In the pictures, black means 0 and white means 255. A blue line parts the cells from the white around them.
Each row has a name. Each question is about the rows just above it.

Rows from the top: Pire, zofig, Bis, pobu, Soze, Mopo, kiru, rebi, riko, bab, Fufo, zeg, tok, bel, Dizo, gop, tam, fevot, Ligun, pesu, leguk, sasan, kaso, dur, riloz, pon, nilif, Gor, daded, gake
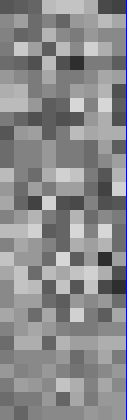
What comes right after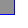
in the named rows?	[152]
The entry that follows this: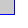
[159]
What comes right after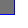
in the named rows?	[123]

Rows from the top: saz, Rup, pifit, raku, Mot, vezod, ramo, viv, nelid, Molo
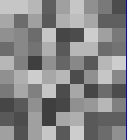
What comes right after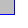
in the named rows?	[167]
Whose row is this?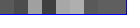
nelid
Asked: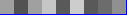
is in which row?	Molo
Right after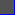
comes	[160]
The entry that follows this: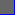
[136]
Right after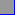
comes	[183]

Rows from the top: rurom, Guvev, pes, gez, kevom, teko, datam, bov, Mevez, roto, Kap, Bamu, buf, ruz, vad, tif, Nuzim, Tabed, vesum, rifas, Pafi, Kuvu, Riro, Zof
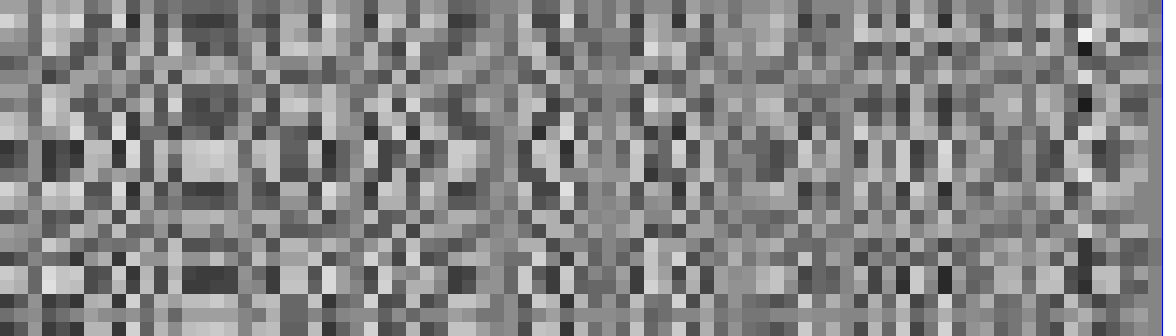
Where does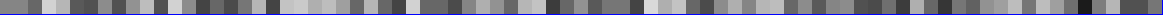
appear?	gez
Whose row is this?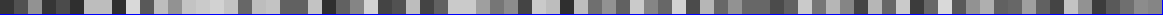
Kap
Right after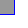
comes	[60]
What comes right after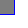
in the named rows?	[182]
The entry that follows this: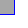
[189]

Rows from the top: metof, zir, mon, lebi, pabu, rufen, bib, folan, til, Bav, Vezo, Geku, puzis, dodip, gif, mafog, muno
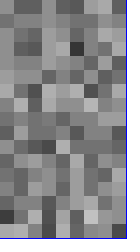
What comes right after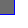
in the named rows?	[88]
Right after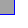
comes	[95]
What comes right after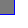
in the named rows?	[101]
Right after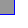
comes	[143]
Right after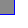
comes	[143]

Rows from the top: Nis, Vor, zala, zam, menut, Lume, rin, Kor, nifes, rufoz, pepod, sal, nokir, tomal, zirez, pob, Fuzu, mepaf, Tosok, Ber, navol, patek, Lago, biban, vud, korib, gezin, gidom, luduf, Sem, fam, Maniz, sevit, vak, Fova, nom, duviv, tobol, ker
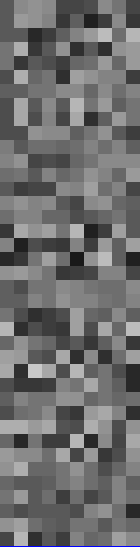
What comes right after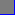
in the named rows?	[89]
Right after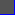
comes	[77]

